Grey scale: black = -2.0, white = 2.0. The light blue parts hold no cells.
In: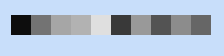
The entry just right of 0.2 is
-0.4
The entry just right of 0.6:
0.8

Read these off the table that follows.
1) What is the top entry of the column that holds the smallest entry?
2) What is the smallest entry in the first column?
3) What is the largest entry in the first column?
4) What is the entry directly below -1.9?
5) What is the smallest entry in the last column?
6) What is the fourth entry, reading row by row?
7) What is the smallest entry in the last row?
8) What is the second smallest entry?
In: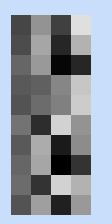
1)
-1.0
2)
-0.9
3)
-0.2
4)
0.1
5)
-1.4
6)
1.5
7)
-1.5
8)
-1.9

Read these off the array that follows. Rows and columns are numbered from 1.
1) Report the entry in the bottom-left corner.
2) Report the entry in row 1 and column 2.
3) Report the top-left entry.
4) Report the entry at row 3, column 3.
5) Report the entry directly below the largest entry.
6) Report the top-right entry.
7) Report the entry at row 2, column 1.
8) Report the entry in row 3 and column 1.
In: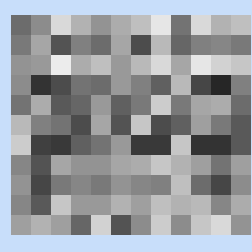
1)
0.5
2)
0.2
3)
-0.3
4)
1.7
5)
-0.8
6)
1.0
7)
-0.1
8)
0.3

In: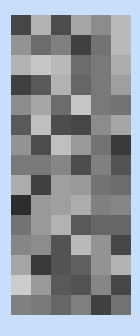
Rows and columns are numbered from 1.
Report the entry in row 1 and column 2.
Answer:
0.8
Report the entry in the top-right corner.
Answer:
0.9
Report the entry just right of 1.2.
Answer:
0.4
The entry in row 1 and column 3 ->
-0.8
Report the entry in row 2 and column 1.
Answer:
0.3
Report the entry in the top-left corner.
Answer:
-0.9
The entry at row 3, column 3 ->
0.9
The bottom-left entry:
0.0
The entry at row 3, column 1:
0.8
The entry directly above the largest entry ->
0.6
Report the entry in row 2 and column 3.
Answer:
0.0
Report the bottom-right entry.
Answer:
-0.2
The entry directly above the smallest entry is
0.7
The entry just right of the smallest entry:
0.4

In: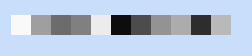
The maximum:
1.9
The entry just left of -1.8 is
1.7
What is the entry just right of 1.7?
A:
-1.8

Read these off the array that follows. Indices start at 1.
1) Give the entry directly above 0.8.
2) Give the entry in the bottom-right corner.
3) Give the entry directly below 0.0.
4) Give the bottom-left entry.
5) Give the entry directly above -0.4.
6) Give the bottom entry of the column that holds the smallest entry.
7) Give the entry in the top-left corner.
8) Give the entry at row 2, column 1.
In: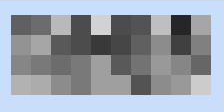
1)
0.1
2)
1.2
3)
-0.4
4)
0.8
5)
0.0
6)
0.4
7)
-0.5
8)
0.3

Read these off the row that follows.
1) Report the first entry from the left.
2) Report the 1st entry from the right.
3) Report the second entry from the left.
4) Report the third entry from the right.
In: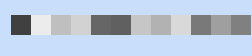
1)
-1.0
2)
0.0
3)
1.7
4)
-0.1

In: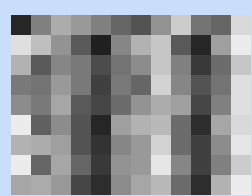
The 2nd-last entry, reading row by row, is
0.8
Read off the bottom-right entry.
1.7
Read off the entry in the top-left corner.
-1.4
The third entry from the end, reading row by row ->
-1.3
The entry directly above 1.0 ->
0.0
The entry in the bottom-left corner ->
0.6
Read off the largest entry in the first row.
1.4
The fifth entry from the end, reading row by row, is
0.9
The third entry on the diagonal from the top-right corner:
-1.1
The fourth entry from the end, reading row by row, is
-0.3
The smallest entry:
-1.5
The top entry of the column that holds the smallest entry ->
0.0
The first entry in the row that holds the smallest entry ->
1.5
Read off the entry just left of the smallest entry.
-0.6
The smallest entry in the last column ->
1.1

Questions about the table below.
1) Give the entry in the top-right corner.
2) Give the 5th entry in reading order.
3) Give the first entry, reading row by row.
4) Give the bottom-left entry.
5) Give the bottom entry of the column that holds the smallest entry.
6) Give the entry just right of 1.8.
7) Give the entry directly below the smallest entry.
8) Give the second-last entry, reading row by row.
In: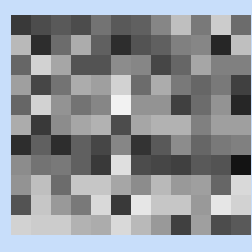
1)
-0.3
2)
-0.2
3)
-1.1
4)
1.3
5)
-0.6
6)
0.3
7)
1.4
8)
-0.8

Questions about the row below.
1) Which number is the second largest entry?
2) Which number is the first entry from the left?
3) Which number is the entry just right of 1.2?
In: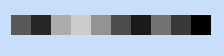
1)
0.7
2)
-0.6
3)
0.3

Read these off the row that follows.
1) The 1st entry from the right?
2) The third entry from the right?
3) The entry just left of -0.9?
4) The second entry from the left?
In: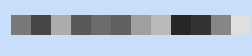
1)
1.5
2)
-1.2
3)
-0.1
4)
-0.9

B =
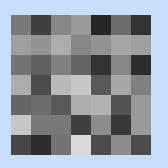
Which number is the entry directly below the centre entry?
0.7
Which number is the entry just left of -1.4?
0.4
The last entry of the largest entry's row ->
-0.8
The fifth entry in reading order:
-1.4
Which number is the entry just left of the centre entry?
0.9
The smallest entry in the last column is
-1.3
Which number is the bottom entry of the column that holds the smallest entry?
-0.8
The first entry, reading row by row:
-0.1
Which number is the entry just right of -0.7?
0.4
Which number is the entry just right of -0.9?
-1.3
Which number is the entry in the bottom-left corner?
-0.9
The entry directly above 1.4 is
-1.0
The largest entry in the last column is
0.5
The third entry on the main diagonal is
0.0
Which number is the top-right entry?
-1.2
